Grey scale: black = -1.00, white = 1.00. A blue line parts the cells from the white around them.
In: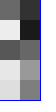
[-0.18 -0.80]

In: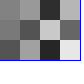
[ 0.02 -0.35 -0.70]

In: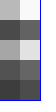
[ 0.45 -0.23]

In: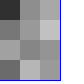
[-0.62  0.20  0.16]

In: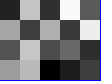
[-0.73 -0.51 -0.41 -0.78]

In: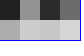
[-0.74  0.61]

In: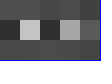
[-0.39  0.54 -0.41]

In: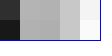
[-0.63  0.39]
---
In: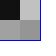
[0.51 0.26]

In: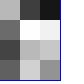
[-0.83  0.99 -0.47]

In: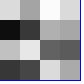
[ 0.71  0.38  0.81 -0.57]

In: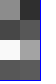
[-0.63 -0.44]

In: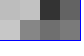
[-0.22 -0.13]

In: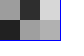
[0.69 0.25]
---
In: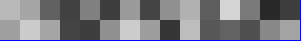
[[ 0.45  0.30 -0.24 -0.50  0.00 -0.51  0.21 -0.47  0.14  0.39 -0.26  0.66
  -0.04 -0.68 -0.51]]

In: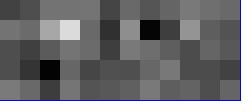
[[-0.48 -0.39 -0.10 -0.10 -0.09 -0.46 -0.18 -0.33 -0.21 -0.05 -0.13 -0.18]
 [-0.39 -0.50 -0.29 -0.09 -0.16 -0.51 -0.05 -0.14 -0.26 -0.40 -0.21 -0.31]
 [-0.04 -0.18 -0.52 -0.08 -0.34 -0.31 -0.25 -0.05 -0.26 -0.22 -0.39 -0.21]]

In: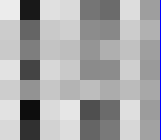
[[ 0.85 -0.81  0.76  0.71 -0.08 -0.16  0.73  0.24]
 [ 0.58 -0.01  0.53  0.49  0.17  0.37  0.51  0.25]
 [ 0.61  0.15  0.55  0.41  0.48  0.35  0.47  0.32]
 [ 0.70 -0.62  0.65  0.73 -0.21 -0.05  0.69  0.27]]

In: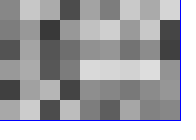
[[ 0.06  0.56  0.34 -0.40  0.28 -0.02  0.58  0.33  0.67]
 [-0.35  0.29 -0.33 -0.14  0.14  0.18 -0.10  0.10 -0.50]
 [-0.50  0.26  0.43 -0.47  0.11  0.05 -0.05  0.09  0.18]]

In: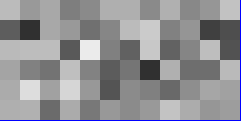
[[ 0.47  0.20  0.32 -0.01  0.08  0.37  0.37  0.08  0.38  0.07  0.18  0.52]
 [ 0.46  0.48  0.48 -0.30  0.84  0.00 -0.24  0.57 -0.23  0.04  0.49 -0.36]
 [ 0.34  0.73  0.26  0.68  0.19 -0.34  0.09  0.00 -0.18  0.11  0.30  0.26]]

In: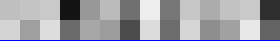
[[ 0.50  0.54  0.58 -0.85  0.19  0.47 -0.13  0.86 -0.07  0.55  0.35  0.52
   0.58 -0.63]]

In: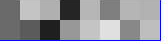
[[-0.18  0.54  0.38 -0.71  0.43 -0.01  0.42  0.39]]

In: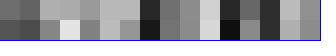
[[-0.14 -0.22  0.37  0.34  0.21  0.44  0.44 -0.69 -0.12  0.10  0.64 -0.69
  -0.19 -0.64  0.47  0.13]]

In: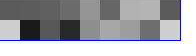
[[-0.29 -0.28 -0.25 -0.15  0.16 -0.20  0.39  0.41 -0.29]]
